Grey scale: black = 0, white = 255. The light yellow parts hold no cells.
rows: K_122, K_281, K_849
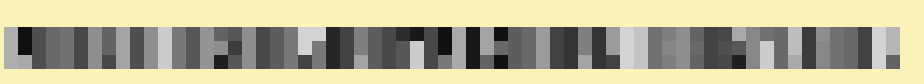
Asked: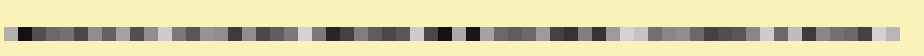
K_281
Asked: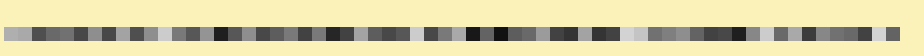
K_849
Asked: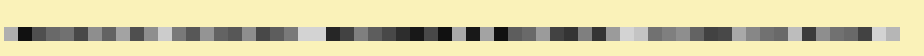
K_122

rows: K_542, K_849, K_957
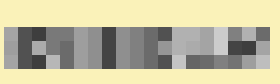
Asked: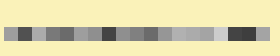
K_849
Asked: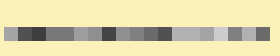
K_542
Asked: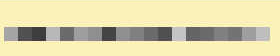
K_957

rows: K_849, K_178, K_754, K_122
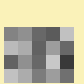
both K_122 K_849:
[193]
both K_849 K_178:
[104]

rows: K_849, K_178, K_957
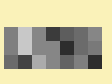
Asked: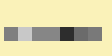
K_178
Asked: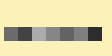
K_957
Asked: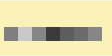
K_849

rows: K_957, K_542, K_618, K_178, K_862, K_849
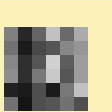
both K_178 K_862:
[120]
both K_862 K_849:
[79]
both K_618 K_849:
[85]
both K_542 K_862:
[27]
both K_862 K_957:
[193]

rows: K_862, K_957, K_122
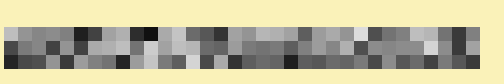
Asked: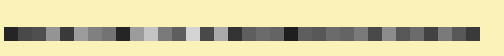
K_122
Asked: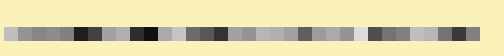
K_862

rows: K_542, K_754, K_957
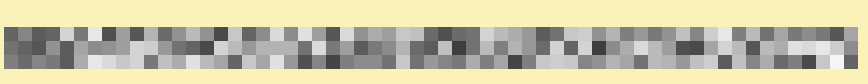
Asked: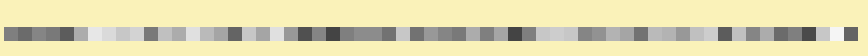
K_957
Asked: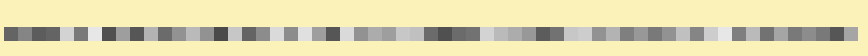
K_542

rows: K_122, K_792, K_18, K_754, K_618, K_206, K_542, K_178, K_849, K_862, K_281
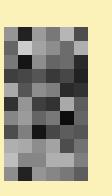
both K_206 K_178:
[93]
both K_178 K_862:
[127]
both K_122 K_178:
[77]
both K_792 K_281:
[141]
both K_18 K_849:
[141]
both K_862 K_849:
[175]

